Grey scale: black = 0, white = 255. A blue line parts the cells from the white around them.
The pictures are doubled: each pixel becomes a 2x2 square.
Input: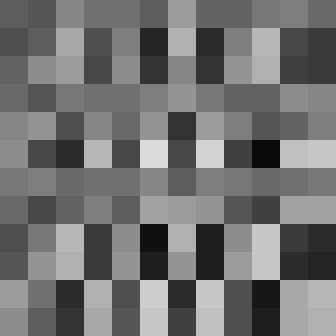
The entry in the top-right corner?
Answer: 105
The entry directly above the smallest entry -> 85
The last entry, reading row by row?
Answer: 176
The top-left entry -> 93
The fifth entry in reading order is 112
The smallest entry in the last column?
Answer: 36
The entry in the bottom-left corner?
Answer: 141
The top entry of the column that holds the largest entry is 93
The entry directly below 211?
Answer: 126
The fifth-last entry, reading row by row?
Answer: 191
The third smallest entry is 22
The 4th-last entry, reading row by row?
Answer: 79
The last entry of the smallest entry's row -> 199
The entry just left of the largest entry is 71
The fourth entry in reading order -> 112
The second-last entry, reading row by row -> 168
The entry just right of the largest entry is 71
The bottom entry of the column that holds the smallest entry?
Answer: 30
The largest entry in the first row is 156
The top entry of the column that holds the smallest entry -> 119
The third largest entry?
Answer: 205
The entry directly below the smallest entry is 105
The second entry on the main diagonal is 93
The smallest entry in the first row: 85
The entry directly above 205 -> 30
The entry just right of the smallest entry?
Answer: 191
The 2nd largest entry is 211
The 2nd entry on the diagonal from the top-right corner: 71
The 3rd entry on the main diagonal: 156
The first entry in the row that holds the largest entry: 141

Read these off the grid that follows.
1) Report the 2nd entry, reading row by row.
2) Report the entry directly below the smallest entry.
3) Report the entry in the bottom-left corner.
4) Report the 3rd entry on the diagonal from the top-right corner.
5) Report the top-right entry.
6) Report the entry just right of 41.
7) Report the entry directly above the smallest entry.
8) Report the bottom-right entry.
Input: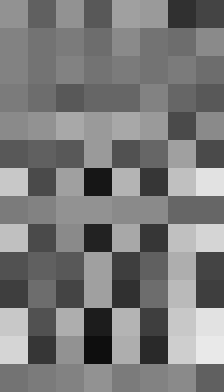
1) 96
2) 146
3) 115
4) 115
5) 68
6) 206
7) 28
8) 96

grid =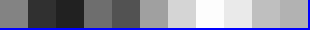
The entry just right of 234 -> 191
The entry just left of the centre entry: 82
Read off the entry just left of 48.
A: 131

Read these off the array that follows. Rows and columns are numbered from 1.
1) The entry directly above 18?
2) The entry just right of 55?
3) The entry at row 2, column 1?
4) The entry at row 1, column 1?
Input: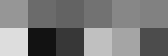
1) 107
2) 192
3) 221
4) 150

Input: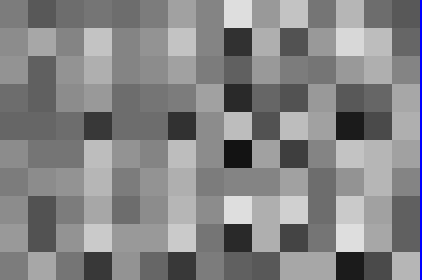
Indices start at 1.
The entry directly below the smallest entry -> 132
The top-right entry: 88
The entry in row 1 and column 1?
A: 124
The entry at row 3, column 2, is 96
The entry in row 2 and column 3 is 132
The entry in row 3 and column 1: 147
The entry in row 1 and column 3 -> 109
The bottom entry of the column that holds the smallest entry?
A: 96
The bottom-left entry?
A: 124
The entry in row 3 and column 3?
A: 147
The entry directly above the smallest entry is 189
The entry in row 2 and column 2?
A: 167
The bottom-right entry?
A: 182
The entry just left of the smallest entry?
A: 140
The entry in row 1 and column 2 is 88
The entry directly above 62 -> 189
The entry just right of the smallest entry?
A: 161
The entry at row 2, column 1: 140

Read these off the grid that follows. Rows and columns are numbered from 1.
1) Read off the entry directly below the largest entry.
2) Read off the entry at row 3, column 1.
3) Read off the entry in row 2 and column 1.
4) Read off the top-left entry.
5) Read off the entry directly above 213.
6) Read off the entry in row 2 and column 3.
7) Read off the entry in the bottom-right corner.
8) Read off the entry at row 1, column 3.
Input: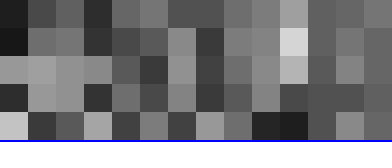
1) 180
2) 152
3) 23
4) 30
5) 159
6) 117
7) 102
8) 96
